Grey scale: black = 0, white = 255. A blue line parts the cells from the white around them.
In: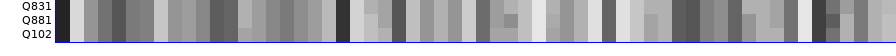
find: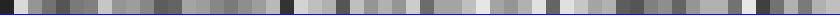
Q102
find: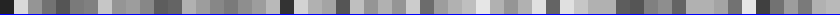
Q831
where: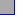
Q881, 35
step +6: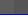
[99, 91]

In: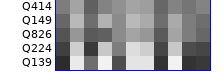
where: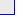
Q139, 1
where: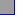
Q414, 6
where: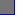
Q414, 9
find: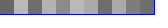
Q149
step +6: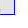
[234]

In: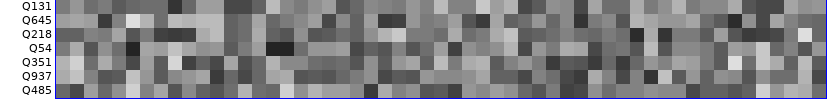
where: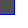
Q351, 13
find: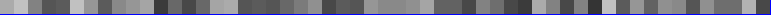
Q937
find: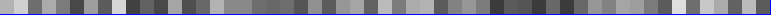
Q351
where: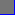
Q54, 40

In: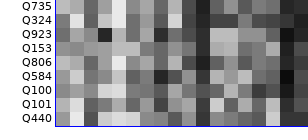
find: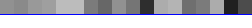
Q153
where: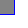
Q440, 7
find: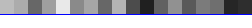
Q735

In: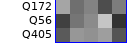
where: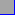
Q172, 0
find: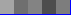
Q172
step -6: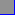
[139]
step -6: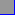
[145]
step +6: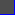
[83]

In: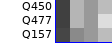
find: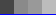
Q157
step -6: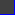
[58]
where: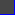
Q157, 0

